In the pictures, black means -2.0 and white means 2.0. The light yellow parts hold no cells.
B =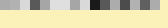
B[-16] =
0.7
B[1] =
0.8
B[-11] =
1.5
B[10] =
-0.6
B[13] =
0.8

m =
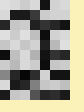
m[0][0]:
1.5
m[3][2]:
1.5
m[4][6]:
1.5
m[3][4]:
-1.8
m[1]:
[1.4, -1.6, -1.6, -1.1, 1.2, 1.3, 1.3]
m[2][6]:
-1.7
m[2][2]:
1.2
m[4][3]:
1.3
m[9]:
[-1.6, 1.1, 1.2, -0.7, -1.4, -1.3, -1.6]
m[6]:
[1.2, 0.9, 1.4, 1.2, -1.8, 1.1, 1.2]
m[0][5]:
1.3
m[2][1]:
1.1
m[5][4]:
-1.7
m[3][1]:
1.2
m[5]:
[-1.8, 1.0, 1.4, 0.8, -1.7, -1.2, -1.4]
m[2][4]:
-1.2

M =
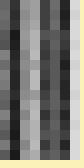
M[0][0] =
-0.4
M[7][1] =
-1.4
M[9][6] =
-1.4
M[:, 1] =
[-1.2, -1.3, -1.2, -1.6, -1.5, -1.4, -1.3, -1.4, -1.4, -1.3, -1.5, -1.4, -1.5, -1.6, -1.4, -1.6]
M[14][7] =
1.4
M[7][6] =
-1.3
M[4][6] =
-1.1
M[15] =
[-0.6, -1.6, 0.4, 0.7, -0.7, -0.5, -1.0, 1.4]
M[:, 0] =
[-0.4, -0.3, -0.4, -0.6, -0.7, 0.0, -0.3, 0.0, -0.1, -0.4, -0.5, 0.0, -0.4, -0.6, -0.1, -0.6]
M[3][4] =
-0.7
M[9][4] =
-1.0
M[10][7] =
1.4
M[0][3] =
0.5
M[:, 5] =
[-0.3, -0.4, -0.3, -0.6, -0.5, -0.6, -0.6, -0.6, -0.6, -0.5, -0.5, -0.6, -0.5, -0.6, -0.6, -0.5]
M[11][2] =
0.1
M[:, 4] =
[-1.0, -1.0, -1.0, -0.7, -1.0, -1.1, -0.9, -1.0, -1.2, -1.0, -0.8, -1.2, -0.9, -0.7, -1.1, -0.7]
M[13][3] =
0.8
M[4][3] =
0.8
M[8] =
[-0.1, -1.4, 0.1, 0.9, -1.2, -0.6, -1.4, 1.4]
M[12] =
[-0.4, -1.5, 0.4, 0.8, -0.9, -0.5, -1.2, 1.3]
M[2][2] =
0.3
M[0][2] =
0.3
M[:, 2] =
[0.3, 0.2, 0.3, 0.4, 0.3, 0.1, 0.2, 0.1, 0.1, 0.2, 0.4, 0.1, 0.4, 0.4, 0.1, 0.4]
